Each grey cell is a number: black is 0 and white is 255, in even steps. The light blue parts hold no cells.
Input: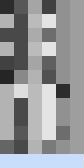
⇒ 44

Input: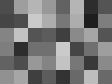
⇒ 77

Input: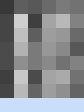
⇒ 56

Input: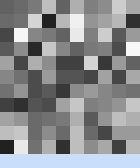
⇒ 98

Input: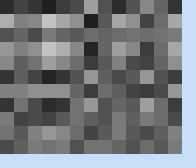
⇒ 44

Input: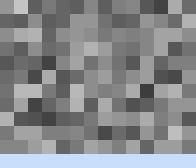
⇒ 149

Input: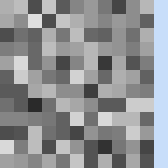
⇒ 175
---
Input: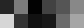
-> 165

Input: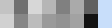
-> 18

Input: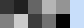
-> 4

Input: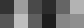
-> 143

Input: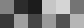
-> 182

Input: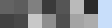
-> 172

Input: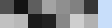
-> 177

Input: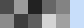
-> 161
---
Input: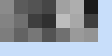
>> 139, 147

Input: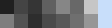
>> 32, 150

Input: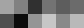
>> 164, 185

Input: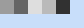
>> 156, 49

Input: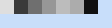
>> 222, 16

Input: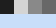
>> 30, 104
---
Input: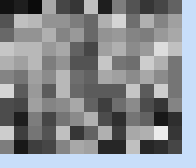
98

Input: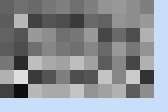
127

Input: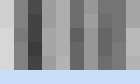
166

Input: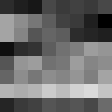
72

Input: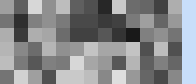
174

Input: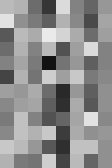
151
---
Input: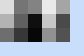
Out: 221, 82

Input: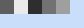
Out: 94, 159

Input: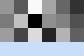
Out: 150, 96

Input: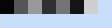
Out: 5, 207

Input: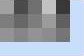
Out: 161, 117

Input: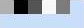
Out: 176, 124

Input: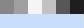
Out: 135, 30

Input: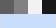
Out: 94, 24

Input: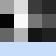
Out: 161, 32
